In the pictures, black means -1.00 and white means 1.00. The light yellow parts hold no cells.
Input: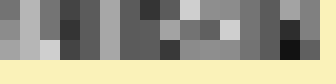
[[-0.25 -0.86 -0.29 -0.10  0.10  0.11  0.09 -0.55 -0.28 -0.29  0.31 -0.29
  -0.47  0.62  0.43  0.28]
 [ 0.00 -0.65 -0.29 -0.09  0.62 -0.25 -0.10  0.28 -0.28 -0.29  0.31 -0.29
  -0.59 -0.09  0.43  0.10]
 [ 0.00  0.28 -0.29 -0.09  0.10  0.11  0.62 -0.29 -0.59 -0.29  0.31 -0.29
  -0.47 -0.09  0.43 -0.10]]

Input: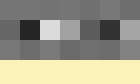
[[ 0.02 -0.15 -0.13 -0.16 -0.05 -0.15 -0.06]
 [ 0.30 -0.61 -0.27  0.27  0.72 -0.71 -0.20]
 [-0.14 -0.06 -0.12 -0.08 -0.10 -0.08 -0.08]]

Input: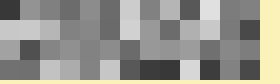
[[-0.43  0.02 -0.52  0.69 -0.56 -0.53 -0.31  0.55  0.03  0.35  0.52 -0.12
  -0.11]
 [-0.02  0.07 -0.12  0.22  0.16  0.19 -0.16  0.10  0.02  0.13  0.04 -0.37
   0.27]
 [-0.43 -0.04  0.57  0.38 -0.15  0.20  0.64 -0.17  0.06  0.02  0.43  0.58
   0.57]
 [ 0.01 -0.03  0.76 -0.31  0.42  0.01  0.60 -0.16  0.10 -0.15  0.00  0.15
  -0.56]]

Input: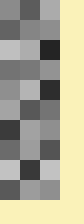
[[ 0.12  0.22 -0.30]
 [ 0.52 -0.55  0.52]
 [-0.34  0.23 -0.16]
 [ 0.12  0.27 -0.54]
 [-0.09 -0.31  0.29]
 [-0.65  0.41  0.12]
 [ 0.15 -0.05 -0.10]
 [-0.72  0.36  0.50]
 [ 0.11  0.04 -0.22]
 [ 0.34 -0.28  0.09]]

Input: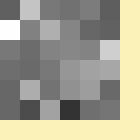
[[-0.08 -0.13 -0.60  0.27 -0.40 -0.19]
 [-0.18  0.23  0.14 -0.10  0.36 -0.19]
 [ 0.31  0.27  0.18 -0.06 -0.17 -0.14]
 [ 0.62  0.03  0.06  0.03 -0.15 -0.06]
 [-0.24 -0.19  0.04  0.37  0.01  0.99]
 [-0.26 -0.03 -0.11 -0.06  0.54 -0.25]]

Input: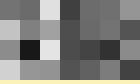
[[-0.48 -0.03 -0.24 -0.35  0.15  0.18  0.64]
 [ 0.09 -0.61 -0.47 -0.40  0.79 -0.81  0.10]
 [-0.34 -0.10 -0.17 -0.39  0.26  0.00  0.53]
 [ 0.17 -0.12 -0.15 -0.50  0.76 -0.16 -0.10]]
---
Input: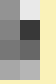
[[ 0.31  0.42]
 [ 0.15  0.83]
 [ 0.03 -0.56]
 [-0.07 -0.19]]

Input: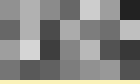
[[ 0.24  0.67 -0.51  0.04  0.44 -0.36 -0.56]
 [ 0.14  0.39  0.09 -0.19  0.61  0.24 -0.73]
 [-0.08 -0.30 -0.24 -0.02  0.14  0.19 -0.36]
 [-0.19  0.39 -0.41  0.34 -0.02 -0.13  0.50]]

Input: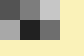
[[ 0.32 -0.74 -0.14]
 [-0.35 -0.02  0.55]]

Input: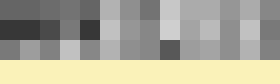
[[-0.05  0.23  0.01  0.51  0.06  0.40  0.12  0.06 -0.31  0.23  0.29  0.12
   0.40  0.01]
 [-0.21 -0.21 -0.15 -0.10 -0.21  0.40  0.12 -0.10  0.56  0.34  0.34  0.18
   0.34  0.06]
 [-0.57 -0.57 -0.42 -0.05 -0.57  0.51  0.18  0.06  0.62  0.29  0.46  0.12
   0.51 -0.05]]

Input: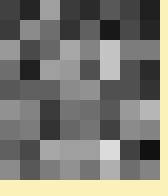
[[ 0.20 -0.43 -0.19  0.31  0.03  0.54 -0.03 -0.03]
 [ 0.14  0.03 -0.54 -0.09 -0.14 -0.31  0.20  0.43]
 [ 0.09 -0.31 -0.03  0.14 -0.09  0.37 -0.14  0.03]
 [-0.09 -0.03 -0.60 -0.19 -0.09 -0.49  0.09  0.03]
 [-0.14 -0.76  0.25  0.20 -0.37  0.54 -0.37 -0.66]
 [-0.25 -0.43  0.31  0.25  0.25  0.72 -0.49 -0.87]
 [-0.31 -0.25 -0.25  0.09  0.14 -0.37 -0.37 -0.60]
 [-0.49 -0.71  0.25 -0.54 -0.66 -0.31 -0.49 -0.76]
 [-0.54  0.09 -0.14 -0.60 -0.25 -0.81 -0.43 -0.71]]

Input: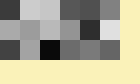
[[ 0.33  0.22  0.45  0.16 -0.64  0.76]
 [-0.48  0.28 -0.92 -0.15 -0.04 -0.21]
 [-0.54  0.60  0.55 -0.32 -0.37  0.01]]

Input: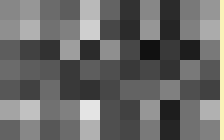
[[ 0.29  0.51 -0.11  0.00  0.79 -0.38 -0.49  0.18 -0.77 -0.11  0.39]
 [ 0.12  0.39 -0.11  0.00  0.62 -0.44 -0.66  0.18 -0.71  0.00  0.34]
 [ 0.06  0.18 -0.16 -0.27  0.45 -0.22 -0.61  0.06 -0.66 -0.05  0.18]
 [-0.16 -0.27 -0.32 -0.55 -0.27 -0.38 -0.55 -0.44 -0.61 -0.05 -0.32]
 [-0.22  0.06 -0.32 -0.16  0.39 -0.38 -0.44 -0.05 -0.71 -0.11  0.00]
 [-0.27 -0.49 -0.61  0.24 -0.66  0.12 -0.44 -0.87 -0.55 -0.77 -0.05]
 [-0.32 -0.49 -0.16 -0.55 -0.61 -0.44 -0.22 -0.22  0.00 -0.38 -0.49]]

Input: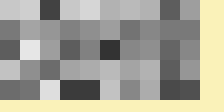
[[ 0.57  0.62 -0.48  0.57  0.68  0.40  0.46  0.40 -0.27  0.24]
 [ 0.52  0.12 -0.15  0.29  0.35  0.46  0.29  0.40 -0.27  0.18]
 [-0.05  0.29  0.18  0.01  0.12  0.24 -0.10  0.06 -0.05 -0.05]
 [-0.15 -0.10  0.74 -0.54 -0.54  0.52  0.06  0.35 -0.42 -0.37]
 [-0.27  0.80  0.24 -0.27  0.01 -0.60  0.06  0.12 -0.21  0.06]]
